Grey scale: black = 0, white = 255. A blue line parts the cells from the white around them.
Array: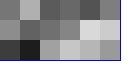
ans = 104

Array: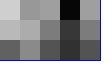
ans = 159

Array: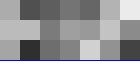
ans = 102

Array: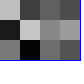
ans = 62

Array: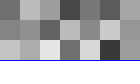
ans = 120

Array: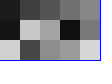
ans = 84

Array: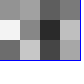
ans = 161
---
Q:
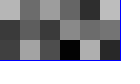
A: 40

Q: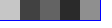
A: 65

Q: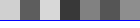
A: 85

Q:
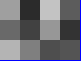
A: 51

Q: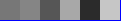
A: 86

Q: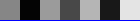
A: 24

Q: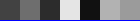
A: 44
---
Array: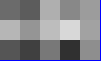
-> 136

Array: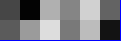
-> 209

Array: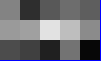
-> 109

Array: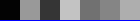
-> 133

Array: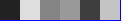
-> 62

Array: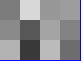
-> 151
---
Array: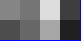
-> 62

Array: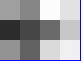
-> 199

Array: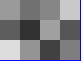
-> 86

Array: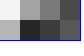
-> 74

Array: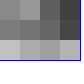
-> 71

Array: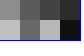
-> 44
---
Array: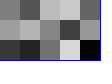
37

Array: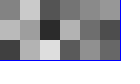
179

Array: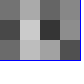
189

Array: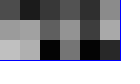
176

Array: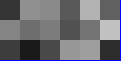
26

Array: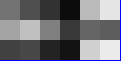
71

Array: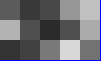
65
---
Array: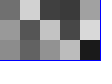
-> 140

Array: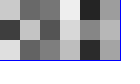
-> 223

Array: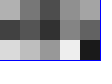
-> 218

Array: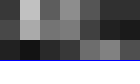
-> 33

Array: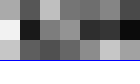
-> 198

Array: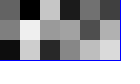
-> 13

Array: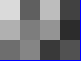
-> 110
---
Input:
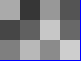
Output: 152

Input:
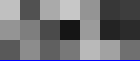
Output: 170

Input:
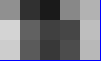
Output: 26

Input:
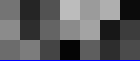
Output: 82

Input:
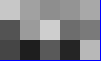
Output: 142

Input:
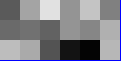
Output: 225

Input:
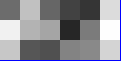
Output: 102
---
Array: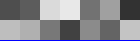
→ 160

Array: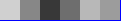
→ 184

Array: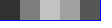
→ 161

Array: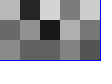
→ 124

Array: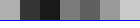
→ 154

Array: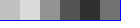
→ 47

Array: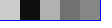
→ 113

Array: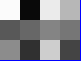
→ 235

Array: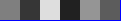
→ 149
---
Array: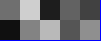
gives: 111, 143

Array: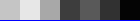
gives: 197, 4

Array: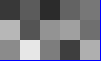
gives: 56, 175

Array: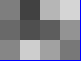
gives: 126, 120

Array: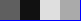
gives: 95, 170

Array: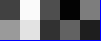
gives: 65, 30

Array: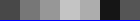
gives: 72, 85

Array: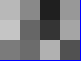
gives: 184, 81
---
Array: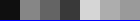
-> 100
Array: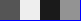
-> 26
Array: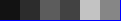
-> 92
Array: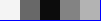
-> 12
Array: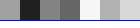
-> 131
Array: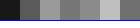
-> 154
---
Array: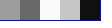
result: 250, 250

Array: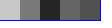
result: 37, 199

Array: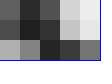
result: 51, 237

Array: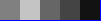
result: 102, 196

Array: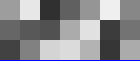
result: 171, 239

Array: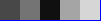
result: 16, 214

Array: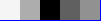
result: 0, 245
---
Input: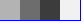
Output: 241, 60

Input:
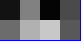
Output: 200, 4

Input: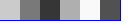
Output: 249, 54

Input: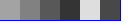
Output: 222, 52

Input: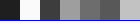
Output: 250, 31

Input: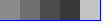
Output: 196, 56

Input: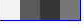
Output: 242, 54
